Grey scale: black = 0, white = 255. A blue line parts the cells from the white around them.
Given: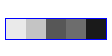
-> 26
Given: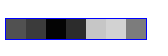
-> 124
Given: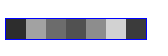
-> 59
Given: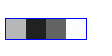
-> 252
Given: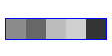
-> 52
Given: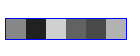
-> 178
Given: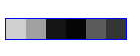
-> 53
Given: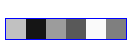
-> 127
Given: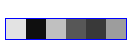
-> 157
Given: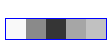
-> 193
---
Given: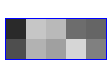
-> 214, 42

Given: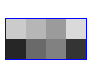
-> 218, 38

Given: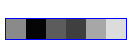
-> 220, 5

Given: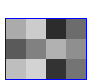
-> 211, 44

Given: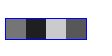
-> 203, 31

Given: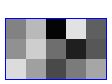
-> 226, 4
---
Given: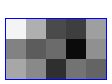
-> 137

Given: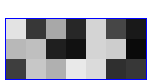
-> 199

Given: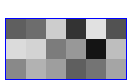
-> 178

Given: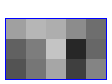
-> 118

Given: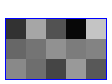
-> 110

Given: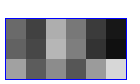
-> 92
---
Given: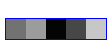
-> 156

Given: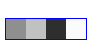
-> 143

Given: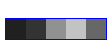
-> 51

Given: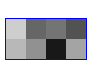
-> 184

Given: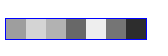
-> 104

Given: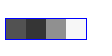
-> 82

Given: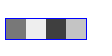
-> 120
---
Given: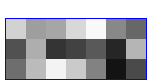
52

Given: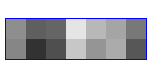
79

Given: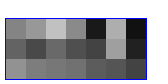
105

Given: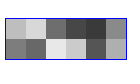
232

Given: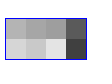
228

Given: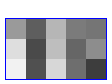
190

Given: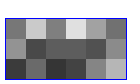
93

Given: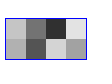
212
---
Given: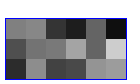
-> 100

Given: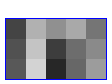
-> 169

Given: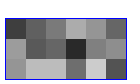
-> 149

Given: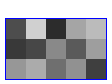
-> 165

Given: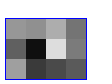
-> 173

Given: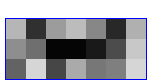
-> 40

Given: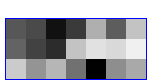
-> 93

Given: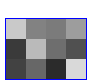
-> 123

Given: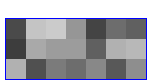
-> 109

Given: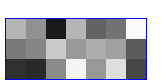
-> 114
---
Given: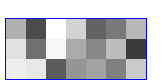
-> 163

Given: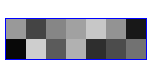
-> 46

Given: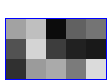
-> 170

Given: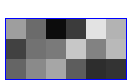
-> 93

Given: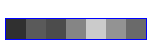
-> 203

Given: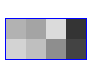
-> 191

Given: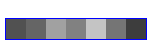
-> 196

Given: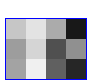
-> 240
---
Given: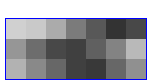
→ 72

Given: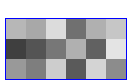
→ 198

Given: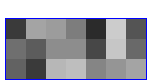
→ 84

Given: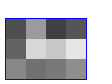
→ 85

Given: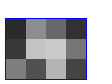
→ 50

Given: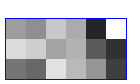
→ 253

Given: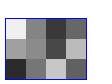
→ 103

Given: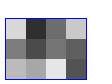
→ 201
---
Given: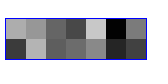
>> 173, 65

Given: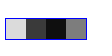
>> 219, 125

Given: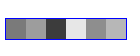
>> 122, 183

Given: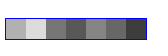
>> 177, 61

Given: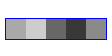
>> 169, 138

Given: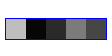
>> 190, 70

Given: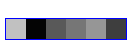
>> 193, 62

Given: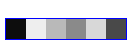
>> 13, 73

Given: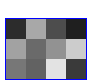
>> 44, 58

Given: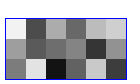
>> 242, 61
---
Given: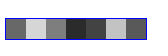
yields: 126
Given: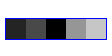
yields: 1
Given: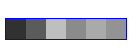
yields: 191
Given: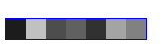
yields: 77
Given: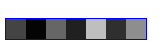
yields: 102
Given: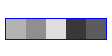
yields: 222
